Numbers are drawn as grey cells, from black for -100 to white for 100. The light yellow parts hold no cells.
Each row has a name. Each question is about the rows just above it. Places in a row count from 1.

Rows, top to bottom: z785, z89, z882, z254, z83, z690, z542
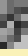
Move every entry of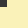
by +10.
-48
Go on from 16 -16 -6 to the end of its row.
-6
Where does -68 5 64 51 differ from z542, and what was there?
3, 51

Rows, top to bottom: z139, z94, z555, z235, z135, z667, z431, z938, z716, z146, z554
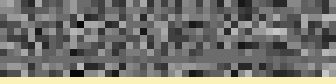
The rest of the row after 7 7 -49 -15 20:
-69 20 -15 -37 20 -15 20 -3 -3 7 -15 -3 -59 7 -59 -69 -3 -59 -3 32 -15
 -37 -37 32 7 7 43 43
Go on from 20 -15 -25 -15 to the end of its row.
-49 -15 -15 -37 -3 -3 -15 -37 -3 -15 -25 -49 -3 -3 -25 -3 -25 -37 -25
 -15 -49 -59 -37 -3 -3 -25 -15 -15 -3 -25 -25 -25 -59 -15
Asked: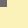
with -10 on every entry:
-25
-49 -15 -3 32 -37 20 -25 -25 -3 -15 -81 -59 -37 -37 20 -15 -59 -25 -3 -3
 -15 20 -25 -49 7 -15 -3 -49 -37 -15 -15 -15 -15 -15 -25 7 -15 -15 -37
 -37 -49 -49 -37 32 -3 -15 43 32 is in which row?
z938

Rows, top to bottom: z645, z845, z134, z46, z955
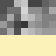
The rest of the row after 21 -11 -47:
-58 21 11 1 11
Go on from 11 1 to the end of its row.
11

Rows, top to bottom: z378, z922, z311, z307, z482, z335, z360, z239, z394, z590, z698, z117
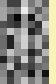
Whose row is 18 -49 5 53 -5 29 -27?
z117
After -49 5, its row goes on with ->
53 -5 29 -27
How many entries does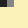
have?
2
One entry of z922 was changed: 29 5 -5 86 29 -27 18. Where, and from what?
5, 18
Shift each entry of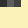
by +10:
-52 -17 -39
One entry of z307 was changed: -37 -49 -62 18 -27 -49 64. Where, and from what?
6, -62
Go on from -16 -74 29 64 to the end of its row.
-5 42 -16

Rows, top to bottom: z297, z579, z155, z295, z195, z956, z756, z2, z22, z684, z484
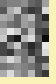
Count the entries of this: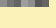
7
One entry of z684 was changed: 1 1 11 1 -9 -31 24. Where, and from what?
1, -9
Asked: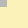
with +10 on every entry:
55
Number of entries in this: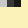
3
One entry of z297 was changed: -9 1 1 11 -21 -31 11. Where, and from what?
7, 24
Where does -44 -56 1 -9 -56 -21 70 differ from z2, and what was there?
6, -31
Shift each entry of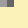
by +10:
34 -11

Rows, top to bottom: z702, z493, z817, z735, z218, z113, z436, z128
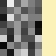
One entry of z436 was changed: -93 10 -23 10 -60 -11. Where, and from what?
6, -1
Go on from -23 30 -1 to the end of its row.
-23

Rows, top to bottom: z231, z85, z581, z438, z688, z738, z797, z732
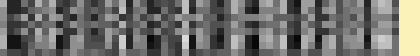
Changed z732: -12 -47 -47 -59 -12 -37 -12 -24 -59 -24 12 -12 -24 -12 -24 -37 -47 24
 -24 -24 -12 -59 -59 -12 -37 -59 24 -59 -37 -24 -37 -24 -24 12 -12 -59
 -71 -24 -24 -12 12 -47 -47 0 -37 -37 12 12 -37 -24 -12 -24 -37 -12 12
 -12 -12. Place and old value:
56, 0
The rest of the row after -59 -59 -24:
-24 0 -24 24 -59 12 12 12 -47
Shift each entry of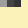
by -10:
14 -57 -69

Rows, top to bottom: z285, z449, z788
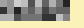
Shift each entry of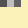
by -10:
-46 39 -33
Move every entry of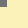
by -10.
-20
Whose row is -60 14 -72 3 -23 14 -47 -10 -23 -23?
z449
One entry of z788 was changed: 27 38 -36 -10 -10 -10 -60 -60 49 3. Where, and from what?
1, 38
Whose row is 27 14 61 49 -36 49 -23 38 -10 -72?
z285

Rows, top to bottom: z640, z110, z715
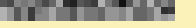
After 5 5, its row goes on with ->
30 -7 -7 -32 17 -7 -7 -20 17 17 5 30 -20 -20 -7 30 17 30
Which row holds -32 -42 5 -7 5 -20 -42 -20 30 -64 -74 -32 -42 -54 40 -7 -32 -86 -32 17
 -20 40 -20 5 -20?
z640

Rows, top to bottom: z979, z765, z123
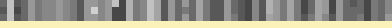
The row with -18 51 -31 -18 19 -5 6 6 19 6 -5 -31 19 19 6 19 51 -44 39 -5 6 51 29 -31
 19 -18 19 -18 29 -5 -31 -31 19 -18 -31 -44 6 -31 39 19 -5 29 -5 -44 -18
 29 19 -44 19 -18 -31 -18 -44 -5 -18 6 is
z979
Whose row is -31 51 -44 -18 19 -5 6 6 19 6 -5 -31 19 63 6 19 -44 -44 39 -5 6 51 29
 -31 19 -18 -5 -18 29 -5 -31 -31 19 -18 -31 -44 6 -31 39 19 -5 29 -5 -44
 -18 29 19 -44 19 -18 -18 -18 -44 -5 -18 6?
z765
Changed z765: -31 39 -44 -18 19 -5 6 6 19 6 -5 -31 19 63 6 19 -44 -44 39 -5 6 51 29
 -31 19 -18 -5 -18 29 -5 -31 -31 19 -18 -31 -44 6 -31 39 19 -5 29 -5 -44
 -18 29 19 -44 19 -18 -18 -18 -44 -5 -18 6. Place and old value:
2, 51
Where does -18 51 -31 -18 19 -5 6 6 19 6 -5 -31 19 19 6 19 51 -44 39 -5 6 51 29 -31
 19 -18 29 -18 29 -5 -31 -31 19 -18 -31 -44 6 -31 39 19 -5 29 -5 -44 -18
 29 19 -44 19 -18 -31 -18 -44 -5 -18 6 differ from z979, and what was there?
27, 19
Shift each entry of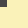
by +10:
-34

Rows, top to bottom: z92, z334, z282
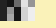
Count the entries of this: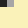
2
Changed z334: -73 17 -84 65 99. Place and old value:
5, 87
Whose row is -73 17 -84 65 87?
z334
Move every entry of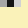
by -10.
20 -94 55
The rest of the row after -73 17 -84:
65 87

